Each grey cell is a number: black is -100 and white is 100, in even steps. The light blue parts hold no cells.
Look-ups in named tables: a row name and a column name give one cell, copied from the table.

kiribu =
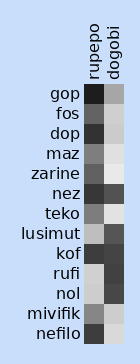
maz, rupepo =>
-1
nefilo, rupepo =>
-52
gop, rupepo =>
-77
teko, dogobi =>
77
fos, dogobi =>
62
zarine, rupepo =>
-24
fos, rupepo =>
-22
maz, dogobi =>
76
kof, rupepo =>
-52
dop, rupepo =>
-61
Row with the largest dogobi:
zarine

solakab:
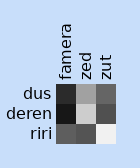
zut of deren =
-37
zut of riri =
89
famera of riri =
-26
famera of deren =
-82
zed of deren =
61
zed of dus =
26
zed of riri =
-34

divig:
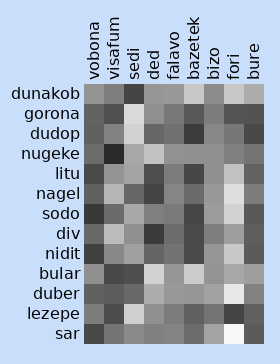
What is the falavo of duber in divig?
19
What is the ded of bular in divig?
65
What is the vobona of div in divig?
-18
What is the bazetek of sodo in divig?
-45
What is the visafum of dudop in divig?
2
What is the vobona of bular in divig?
12
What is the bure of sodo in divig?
-30
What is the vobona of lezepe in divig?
-2
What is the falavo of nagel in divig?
4
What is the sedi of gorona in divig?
70
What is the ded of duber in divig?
35
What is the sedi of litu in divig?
28
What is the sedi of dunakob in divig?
-46

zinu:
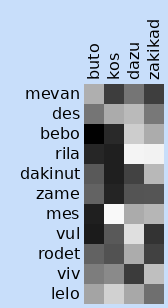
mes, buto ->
-76
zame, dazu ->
-34
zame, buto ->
-22
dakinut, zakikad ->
44
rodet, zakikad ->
-49
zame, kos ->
-72
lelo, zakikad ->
-13
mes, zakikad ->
43
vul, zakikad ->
-60
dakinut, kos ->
-76
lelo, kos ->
64
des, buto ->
-8
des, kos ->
34
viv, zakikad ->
50
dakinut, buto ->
-30
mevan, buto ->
37
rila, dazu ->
91
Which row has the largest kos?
mes

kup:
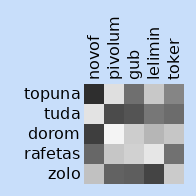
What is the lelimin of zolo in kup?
-47
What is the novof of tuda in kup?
78
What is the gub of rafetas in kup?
64
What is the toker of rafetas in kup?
-11
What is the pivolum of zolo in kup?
-23
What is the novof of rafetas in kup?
-19
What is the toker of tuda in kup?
-15
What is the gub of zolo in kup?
-26
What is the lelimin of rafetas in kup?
80
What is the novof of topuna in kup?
-64
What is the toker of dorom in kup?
55
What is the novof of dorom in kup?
-51
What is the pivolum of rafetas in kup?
55
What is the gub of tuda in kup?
-34
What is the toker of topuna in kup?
4

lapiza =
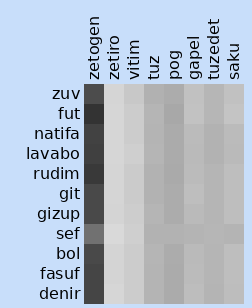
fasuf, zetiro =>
66
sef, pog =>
40
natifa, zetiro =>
68
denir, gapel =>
48
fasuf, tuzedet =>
42
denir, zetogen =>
-46
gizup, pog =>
35

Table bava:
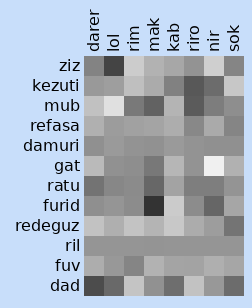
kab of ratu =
28
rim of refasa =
26
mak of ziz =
40
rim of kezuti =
50
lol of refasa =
22
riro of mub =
-29
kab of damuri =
21
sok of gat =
39
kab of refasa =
36
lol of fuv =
19
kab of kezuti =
1
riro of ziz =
15
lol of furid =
17
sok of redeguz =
-9
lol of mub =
76
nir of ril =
17
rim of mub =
-5
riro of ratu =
-1
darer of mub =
51
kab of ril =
17

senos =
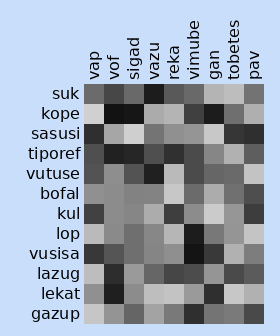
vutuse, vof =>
11
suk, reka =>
-30
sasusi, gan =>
57
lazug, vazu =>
-20
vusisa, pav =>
-2
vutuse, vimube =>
-41
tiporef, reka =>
-62
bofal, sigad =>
2
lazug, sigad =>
21
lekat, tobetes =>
56

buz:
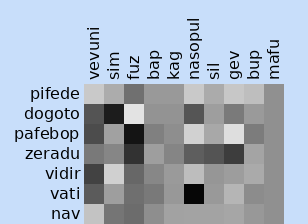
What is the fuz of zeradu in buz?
-61
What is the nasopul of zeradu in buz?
-26
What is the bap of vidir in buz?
6
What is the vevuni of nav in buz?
53
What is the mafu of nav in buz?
13
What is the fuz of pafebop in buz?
-84
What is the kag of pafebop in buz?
11
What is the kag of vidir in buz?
21
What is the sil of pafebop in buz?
32
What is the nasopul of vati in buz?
-95
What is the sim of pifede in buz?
35
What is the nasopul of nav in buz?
28
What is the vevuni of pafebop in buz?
-40
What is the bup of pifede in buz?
49
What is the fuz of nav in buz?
-15

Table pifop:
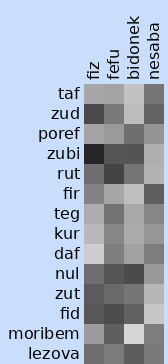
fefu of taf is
28
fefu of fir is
30
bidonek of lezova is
-27
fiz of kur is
44
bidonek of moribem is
68
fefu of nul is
-33
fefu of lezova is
-3
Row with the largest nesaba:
fid

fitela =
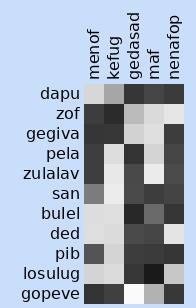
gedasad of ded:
-42
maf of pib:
-54
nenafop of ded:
79
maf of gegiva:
75
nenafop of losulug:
56
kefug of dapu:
30
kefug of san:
85
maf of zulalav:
84
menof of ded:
74
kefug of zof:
-66

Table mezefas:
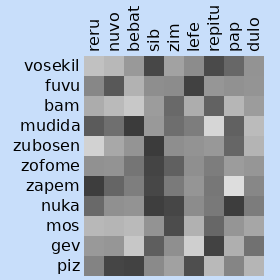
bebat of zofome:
-8
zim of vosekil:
27
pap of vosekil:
-19
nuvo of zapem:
-21
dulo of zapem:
6
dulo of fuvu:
16
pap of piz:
4
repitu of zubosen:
19
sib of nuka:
-51
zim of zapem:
-4
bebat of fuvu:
40
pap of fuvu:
14
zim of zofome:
-25
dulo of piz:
42
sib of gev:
-26
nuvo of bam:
46
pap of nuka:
-52
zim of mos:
-40
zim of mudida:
-14

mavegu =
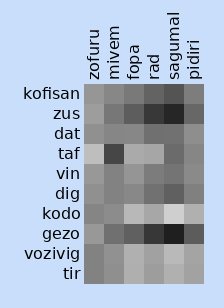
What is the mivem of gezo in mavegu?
-12
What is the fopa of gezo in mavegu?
-25
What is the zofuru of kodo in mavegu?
4
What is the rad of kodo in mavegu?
31
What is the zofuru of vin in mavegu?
19
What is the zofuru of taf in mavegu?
49
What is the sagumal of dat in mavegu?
-11
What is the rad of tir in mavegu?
23
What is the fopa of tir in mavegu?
37
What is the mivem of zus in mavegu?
-7
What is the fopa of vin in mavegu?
17
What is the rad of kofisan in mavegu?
-22
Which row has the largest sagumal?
kodo

